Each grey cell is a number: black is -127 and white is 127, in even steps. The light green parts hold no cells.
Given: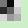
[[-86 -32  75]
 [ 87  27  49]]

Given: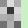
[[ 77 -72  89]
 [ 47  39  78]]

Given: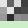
[[ 35 102 -62]
 [ 24 -81  16]]

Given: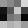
[[-108  -41   72]
 [-116  -10    3]]

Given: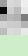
[[-118   78   59]
 [  35   55   49]]

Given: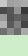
[[-53 -39  18]
 [ 26 -44 -30]]

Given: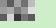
[[ 30  42  -4]
 [-34  84 -72]]
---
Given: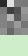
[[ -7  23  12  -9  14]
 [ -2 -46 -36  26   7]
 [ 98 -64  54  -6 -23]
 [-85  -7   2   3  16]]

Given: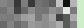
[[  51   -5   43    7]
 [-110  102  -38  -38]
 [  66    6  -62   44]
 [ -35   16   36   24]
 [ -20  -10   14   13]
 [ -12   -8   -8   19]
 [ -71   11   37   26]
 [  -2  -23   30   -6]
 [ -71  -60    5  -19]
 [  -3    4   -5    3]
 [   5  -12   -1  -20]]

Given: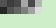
[[ 53  93]
 [-54  34]
 [ 38  -1]
 [-55 -27]
 [-66 -45]
 [-45 -89]]

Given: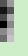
[[  25  -45   40    8   54   67]
 [ -44 -107  -54 -127    9  -18]]

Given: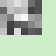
[[-45 -45  18  31 -44]
 [-18 -59  34   6 -33]
 [ 75  61 119 -27 -57]
 [ 95  52 102 -38  91]
 [ 73  66   1 -60 -66]
 [ 56 -24  28  38  65]]

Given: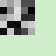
[[ -50 -124  -82   77   43]
 [ -50  -20  -85   62  -57]
 [  71   93   87 -120  -94]
 [  33    1   62 -114   71]
 [  62 -117   30   81 -115]]

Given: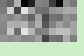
[[  -6   40    4   35   36   -1]
 [  13   42   15   12   62   44]
 [-121   29  -17   32   63  -19]
 [ -64   20  -12    2   48  -11]
 [  -1  -17  -54  -42    3  -59]
 [   4  -13   35   47   -1   29]
 [ -94   37  -27    8   53    9]
 [-125   97    2   51   98    6]
 [  48  -58   22   42  -18   22]
 [ -28   81    5   48   72   14]
 [  -9   -3   13    7    4   19]]
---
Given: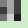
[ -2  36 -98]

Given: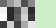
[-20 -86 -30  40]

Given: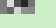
[ -4 -26]

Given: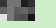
[-73  -7 -43]

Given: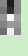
[  5 -78  34]

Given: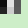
[-113   77]

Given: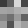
[-68  32  26  31]

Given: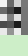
[114 -59  94 -12]

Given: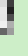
[ 90 -93]
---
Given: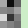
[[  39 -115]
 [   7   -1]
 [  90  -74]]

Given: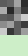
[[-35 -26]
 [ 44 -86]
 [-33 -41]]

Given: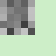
[[ 20 -34]
 [ 38   4]
 [ 47  -9]]

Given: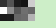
[[ -78  -43]
 [ 125   13]
 [-101  -99]]

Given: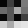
[[-122  -64]
 [ -20  -40]
 [-119  -40]]

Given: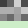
[[-64 -27]
 [ 47  47]
 [  7 -21]]

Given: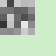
[[ 73 -58]
 [ -8 -11]
 [-31  74]]

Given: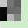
[[  69  -10]
 [-117  -22]
 [-120   52]]

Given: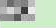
[[ 29 -18]
 [ 54  87]
 [ 16  12]]
